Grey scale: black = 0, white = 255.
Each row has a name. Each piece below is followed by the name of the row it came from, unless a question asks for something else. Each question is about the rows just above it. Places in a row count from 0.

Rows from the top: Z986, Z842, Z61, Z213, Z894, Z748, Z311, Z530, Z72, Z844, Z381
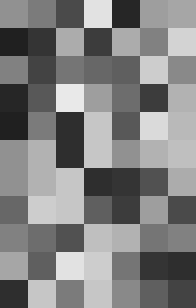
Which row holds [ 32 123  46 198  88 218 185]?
Z894
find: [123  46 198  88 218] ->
Z894
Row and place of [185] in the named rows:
Z894, 6
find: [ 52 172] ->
Z842
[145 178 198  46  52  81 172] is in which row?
Z311
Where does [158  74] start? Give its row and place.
Z530, 5
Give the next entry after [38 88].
[233]

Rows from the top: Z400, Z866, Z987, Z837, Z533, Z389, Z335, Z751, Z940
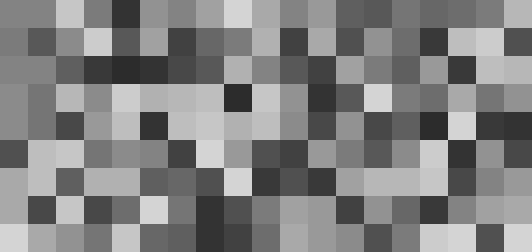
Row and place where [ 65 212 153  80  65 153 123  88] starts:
Z389, 6
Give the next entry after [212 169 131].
[153]
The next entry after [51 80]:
[123]
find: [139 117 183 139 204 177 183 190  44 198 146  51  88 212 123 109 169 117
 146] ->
Z837
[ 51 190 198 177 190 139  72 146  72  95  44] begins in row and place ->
Z533, 5

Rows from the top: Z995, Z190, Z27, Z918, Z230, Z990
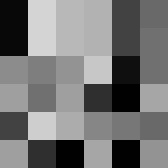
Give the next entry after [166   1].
[147]
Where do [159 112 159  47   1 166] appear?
Z918
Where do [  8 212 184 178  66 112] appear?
Z190
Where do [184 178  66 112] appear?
Z190

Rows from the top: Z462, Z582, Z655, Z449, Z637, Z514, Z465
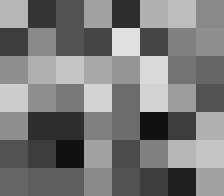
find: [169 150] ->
Z655
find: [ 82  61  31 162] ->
Z465
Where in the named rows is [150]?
Z655, 4
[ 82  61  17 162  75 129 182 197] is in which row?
Z514
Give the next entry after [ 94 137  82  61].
[31]
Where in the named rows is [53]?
Z462, 1
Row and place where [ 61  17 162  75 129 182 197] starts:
Z514, 1

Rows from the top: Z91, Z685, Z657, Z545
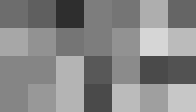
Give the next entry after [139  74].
[82]
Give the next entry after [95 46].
[125]
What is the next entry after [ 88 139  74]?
[82]
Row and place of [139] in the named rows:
Z657, 4
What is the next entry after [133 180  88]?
[139]
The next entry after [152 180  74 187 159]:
[199]
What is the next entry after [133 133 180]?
[88]

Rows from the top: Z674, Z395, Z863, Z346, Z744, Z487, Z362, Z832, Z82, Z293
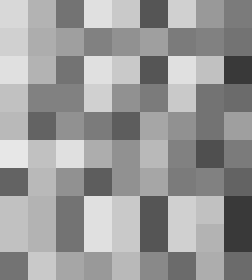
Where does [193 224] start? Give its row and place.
Z487, 1
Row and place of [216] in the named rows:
Z674, 0
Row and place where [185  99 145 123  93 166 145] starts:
Z744, 0
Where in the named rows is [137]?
Z293, 5
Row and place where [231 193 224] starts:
Z487, 0

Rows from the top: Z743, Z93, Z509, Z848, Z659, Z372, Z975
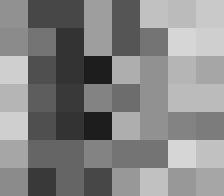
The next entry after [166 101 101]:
[131]
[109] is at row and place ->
Z848, 4
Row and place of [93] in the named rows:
Z848, 1
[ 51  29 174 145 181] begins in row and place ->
Z509, 2

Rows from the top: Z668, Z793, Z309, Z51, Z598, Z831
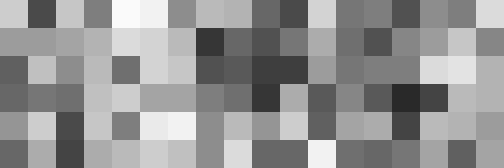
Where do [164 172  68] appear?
Z598
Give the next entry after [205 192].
[141]
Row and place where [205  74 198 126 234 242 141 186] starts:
Z598, 1

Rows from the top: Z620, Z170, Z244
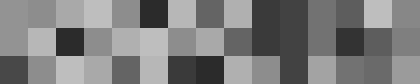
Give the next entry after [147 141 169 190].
[141]
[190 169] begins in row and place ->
Z244, 2
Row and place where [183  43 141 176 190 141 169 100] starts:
Z170, 1
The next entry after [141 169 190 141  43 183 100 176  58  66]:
[114]
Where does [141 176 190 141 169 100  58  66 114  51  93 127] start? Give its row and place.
Z170, 3
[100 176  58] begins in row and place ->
Z620, 7
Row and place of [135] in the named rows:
Z620, 14

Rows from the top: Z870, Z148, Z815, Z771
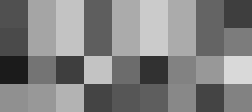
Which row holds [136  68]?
Z771
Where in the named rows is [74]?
Z148, 0

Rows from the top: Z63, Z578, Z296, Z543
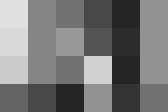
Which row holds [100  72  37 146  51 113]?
Z543
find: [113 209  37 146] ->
Z296
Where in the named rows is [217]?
Z578, 0

